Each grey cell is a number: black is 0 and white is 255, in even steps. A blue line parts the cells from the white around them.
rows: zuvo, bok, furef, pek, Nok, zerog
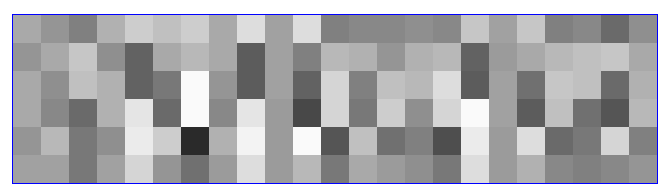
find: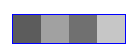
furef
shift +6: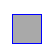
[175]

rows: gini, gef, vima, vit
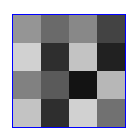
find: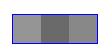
gini
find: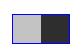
vit
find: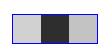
gef
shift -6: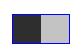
[ 40, 189]
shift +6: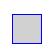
[215]

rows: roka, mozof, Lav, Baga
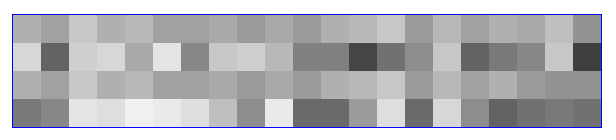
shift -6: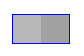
[178, 155]
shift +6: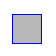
[190]
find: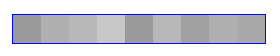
roka
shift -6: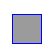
[149]
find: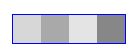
mozof

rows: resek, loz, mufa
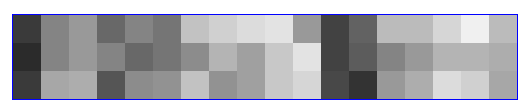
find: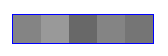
resek
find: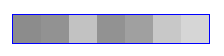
mufa
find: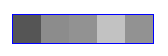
mufa
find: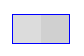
mufa
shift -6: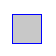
[194]
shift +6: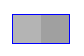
[186, 166]

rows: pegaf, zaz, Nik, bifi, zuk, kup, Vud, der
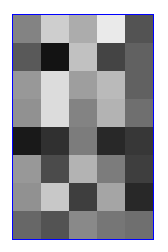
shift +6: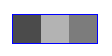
[ 81, 185, 130]
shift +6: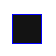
[25]
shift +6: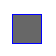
[109]
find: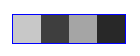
Vud

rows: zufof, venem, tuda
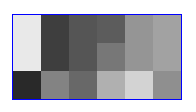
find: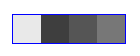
venem
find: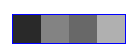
tuda
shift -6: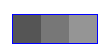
[ 79, 113, 143]

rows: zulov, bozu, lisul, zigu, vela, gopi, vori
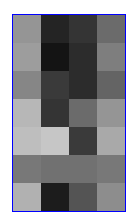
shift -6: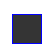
[46]
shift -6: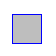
[184]
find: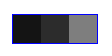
bozu
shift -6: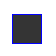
[46]
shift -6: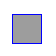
[151]

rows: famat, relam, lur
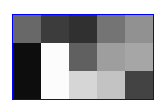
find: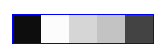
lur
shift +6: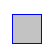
[201]
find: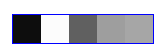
relam

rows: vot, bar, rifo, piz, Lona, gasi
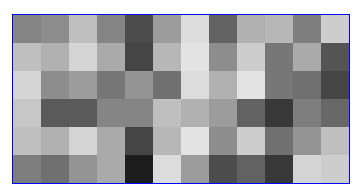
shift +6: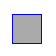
[176]
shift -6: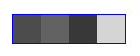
[ 70,  92,  50, 207]
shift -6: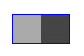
[164,  63]
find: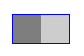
vot
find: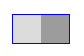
gasi
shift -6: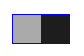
[164,  23]
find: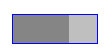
piz

